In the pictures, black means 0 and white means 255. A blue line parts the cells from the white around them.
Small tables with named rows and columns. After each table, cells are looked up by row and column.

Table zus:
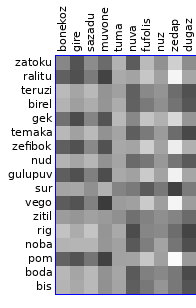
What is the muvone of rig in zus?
149
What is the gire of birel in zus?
159
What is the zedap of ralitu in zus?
245
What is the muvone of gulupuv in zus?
77
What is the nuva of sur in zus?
122
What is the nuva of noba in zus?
89
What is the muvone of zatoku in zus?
107
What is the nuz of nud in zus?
152
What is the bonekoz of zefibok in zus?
95
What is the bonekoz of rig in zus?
194
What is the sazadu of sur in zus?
144
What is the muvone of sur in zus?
177
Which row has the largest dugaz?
zefibok

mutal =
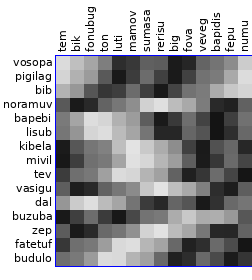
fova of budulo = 45
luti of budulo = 217
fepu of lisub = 46
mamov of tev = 214
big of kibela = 141
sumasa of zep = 211
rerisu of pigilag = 64
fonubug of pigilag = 155
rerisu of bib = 25
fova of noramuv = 169

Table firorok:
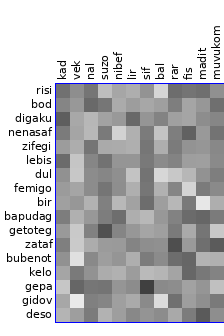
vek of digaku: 168
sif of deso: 148
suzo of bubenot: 158
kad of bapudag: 125
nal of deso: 123
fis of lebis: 158
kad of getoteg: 153
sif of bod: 167
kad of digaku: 94
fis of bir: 121
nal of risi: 117
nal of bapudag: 152
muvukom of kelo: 131
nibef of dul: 143
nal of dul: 140
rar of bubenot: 109

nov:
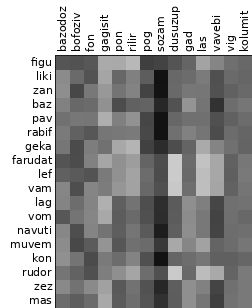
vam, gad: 110
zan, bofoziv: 71
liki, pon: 103
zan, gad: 119
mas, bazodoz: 108
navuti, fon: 132
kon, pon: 108

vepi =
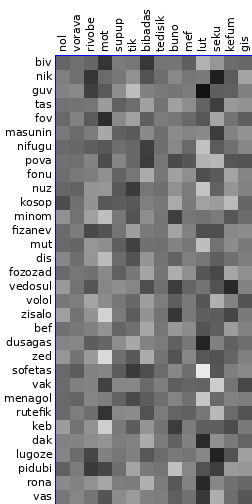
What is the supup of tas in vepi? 96
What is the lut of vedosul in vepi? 115
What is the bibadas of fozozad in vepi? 164
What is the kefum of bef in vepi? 156
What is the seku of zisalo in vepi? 93
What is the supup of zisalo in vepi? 123
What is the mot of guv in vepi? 89
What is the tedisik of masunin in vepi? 111
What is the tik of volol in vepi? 104
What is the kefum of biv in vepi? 108
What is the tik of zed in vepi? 88
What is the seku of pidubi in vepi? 62

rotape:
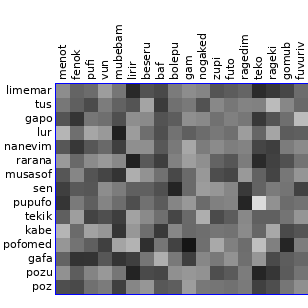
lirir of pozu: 35
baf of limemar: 73
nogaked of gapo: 137
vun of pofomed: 64
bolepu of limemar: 123
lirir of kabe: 151
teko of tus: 129
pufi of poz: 112
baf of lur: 79
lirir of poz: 134
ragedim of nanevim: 131
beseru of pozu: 74
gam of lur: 95
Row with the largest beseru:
tus

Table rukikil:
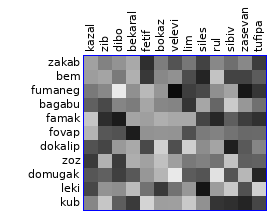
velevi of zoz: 159
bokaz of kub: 158
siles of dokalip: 141
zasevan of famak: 61
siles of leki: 21
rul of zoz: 114
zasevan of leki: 81
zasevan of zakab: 136
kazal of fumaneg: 121
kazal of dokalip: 82
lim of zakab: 119
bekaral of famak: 164

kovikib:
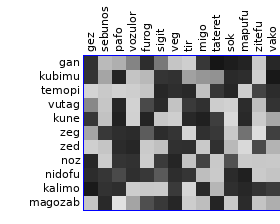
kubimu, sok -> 42
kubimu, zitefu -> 206
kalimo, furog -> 201
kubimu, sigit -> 52
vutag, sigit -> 43
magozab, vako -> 174
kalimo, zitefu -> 51
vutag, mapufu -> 44
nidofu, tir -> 53
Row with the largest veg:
kune

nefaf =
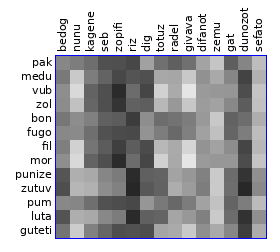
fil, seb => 92
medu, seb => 99
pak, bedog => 135
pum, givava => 124
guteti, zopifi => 78
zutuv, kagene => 177
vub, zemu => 151
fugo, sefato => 189
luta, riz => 42
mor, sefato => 196
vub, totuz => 209
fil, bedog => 127
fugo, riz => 73
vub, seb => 79
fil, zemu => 162
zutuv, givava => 156
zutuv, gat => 110
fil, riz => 93
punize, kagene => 169
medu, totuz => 168
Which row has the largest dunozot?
pak

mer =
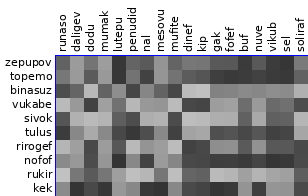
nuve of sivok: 169
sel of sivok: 98
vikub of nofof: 53
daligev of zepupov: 155
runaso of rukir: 193
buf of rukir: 160
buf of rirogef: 90
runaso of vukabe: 186
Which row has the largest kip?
binasuz

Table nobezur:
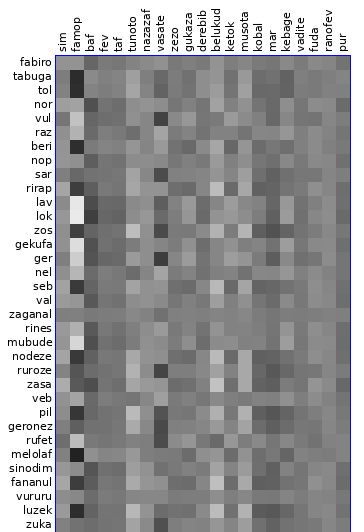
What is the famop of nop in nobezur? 144
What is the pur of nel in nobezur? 117
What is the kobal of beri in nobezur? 108
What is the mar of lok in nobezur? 96
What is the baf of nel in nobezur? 107
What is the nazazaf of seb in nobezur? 145
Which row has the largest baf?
melolaf

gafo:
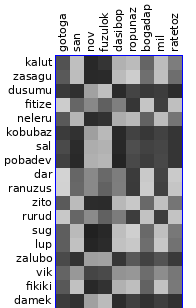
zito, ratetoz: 117
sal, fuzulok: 178
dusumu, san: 47
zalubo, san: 50
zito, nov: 44
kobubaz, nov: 159
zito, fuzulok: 43
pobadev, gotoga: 65
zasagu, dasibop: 187
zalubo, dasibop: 54

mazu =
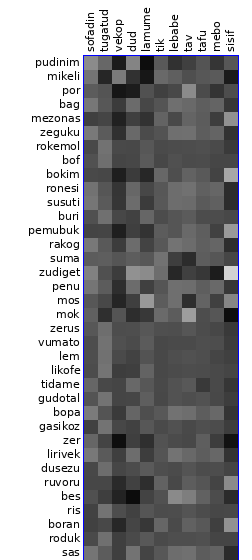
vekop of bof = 69
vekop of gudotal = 69
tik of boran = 102
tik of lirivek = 84
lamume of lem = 83
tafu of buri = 76
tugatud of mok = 47
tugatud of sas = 92
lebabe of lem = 78
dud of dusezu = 76
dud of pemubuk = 63
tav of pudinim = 64
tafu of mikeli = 87
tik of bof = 71
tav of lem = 81
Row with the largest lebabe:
bes

